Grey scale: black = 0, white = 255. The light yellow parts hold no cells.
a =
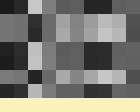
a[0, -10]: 27
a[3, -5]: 95
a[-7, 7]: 38
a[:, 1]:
[40, 113, 113, 45, 42, 117, 49]
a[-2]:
[122, 117, 36, 106, 169, 133, 166, 198, 181, 79]
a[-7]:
[27, 40, 199, 126, 91, 94, 37, 38, 95, 98]
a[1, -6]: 162
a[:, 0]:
[27, 116, 116, 33, 29, 122, 38]
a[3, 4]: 92
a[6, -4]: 49
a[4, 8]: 99
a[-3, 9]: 97
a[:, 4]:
[91, 162, 169, 92, 94, 169, 96]
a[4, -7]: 126
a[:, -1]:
[98, 81, 78, 98, 97, 79, 97]
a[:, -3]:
[38, 186, 196, 44, 44, 198, 52]

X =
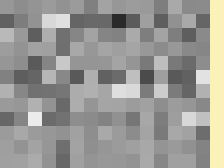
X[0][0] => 151
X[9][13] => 162
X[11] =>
[160, 161, 171, 146, 103, 160, 148, 152, 151, 147, 169, 135, 160, 160, 129]
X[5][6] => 175
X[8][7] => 131
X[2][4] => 112
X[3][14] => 134
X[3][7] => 165
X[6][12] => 123
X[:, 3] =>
[155, 216, 174, 160, 133, 182, 114, 147, 107, 151, 150, 146]
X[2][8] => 130
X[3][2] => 162
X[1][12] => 145
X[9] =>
[155, 168, 155, 151, 146, 161, 142, 169, 155, 140, 164, 122, 168, 162, 109]
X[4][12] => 121
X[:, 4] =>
[146, 224, 112, 111, 200, 136, 118, 105, 114, 146, 111, 103]
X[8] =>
[103, 133, 236, 107, 114, 142, 139, 131, 145, 118, 167, 125, 158, 216, 192]
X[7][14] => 136
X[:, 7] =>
[163, 104, 133, 165, 150, 97, 166, 165, 131, 169, 150, 152]
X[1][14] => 101
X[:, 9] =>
[156, 91, 170, 165, 149, 191, 217, 156, 118, 140, 160, 147]
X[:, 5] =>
[155, 101, 134, 168, 149, 89, 172, 173, 142, 161, 163, 160]
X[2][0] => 185
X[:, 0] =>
[151, 97, 185, 157, 150, 129, 177, 154, 103, 155, 159, 160]
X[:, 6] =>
[128, 105, 163, 151, 149, 175, 176, 149, 139, 142, 143, 148]
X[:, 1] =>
[141, 125, 153, 147, 142, 94, 135, 151, 133, 168, 147, 161]
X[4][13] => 107
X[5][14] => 226
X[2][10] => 126

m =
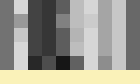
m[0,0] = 114
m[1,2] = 67
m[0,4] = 93
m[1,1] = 153
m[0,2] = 67
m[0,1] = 215
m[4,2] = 40
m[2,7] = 165
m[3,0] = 114
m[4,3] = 77
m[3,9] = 104
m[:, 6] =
[214, 203, 214, 214, 214]
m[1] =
[114, 153, 67, 54, 129, 189, 203, 165, 199, 104]
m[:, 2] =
[67, 67, 67, 67, 40]
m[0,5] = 189

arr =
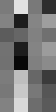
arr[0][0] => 123
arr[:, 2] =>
[121, 133, 129, 132, 128, 103, 120, 109]
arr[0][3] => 46
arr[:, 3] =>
[46, 158, 112, 156, 139, 59, 86, 90]
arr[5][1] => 190
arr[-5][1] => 29

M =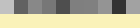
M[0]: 193
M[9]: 162
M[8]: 51

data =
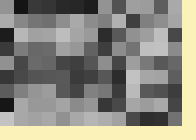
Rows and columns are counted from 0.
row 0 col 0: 147
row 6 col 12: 61
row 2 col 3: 164
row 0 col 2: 57
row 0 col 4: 41
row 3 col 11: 193
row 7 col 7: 55
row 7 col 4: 164
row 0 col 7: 147
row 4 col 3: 102
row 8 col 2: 162
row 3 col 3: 107
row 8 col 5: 168
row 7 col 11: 169
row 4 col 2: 106
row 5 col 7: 87
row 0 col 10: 156
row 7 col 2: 152
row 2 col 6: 154
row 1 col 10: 128
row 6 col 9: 186
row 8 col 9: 74
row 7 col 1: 168
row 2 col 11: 190
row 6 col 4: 88
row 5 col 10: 166
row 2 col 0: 28
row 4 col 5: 63
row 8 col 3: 168
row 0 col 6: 29
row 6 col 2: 149
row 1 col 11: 142
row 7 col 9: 166
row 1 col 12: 165
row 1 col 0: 171
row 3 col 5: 151

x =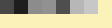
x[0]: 71
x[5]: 183
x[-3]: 78
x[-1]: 199

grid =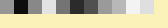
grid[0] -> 150
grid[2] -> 136
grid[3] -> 227

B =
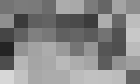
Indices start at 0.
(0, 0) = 116
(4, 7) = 92
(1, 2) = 95
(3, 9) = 187
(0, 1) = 123
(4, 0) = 77
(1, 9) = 189
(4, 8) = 147
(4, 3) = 169
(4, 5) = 173
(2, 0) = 69
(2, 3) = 120
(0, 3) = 108
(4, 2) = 165
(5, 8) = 188
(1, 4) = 77
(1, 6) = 60
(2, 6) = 91
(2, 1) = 97

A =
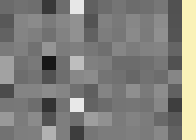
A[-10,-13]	107
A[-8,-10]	113
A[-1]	[114, 126, 127, 178, 126, 61, 118, 124, 124, 127, 123, 136, 98]
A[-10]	[107, 113, 110, 56, 109, 231, 96, 108, 117, 108, 111, 119, 81]
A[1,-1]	82
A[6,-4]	143
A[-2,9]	131
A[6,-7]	95
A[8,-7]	158
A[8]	[153, 124, 139, 82, 126, 111, 158, 145, 123, 131, 124, 105, 89]
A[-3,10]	115
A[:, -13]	[107, 88, 98, 122, 161, 162, 75, 119, 153, 114]
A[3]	[122, 128, 113, 149, 124, 127, 119, 111, 134, 124, 130, 132, 101]
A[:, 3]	[56, 123, 113, 149, 23, 81, 140, 50, 82, 178]
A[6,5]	112
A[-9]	[88, 133, 139, 123, 135, 145, 83, 129, 121, 135, 124, 140, 82]
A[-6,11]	120
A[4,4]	111
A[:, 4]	[109, 135, 130, 124, 111, 110, 133, 115, 126, 126]
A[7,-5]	117
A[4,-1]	81
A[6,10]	122
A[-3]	[119, 120, 109, 50, 115, 232, 99, 108, 117, 118, 115, 135, 62]
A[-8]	[98, 132, 127, 113, 130, 145, 97, 125, 119, 138, 123, 144, 84]

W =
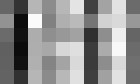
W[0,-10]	102
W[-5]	[146, 12, 251, 129, 175, 186, 117, 210, 217, 152]
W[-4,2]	173
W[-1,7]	161
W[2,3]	143
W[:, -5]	[228, 186, 162, 223, 217, 224]
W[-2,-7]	132
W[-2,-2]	217
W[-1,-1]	107
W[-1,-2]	226
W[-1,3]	139
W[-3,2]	174
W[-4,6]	47
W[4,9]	111
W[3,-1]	107
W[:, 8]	[226, 217, 238, 248, 217, 226]
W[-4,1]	17
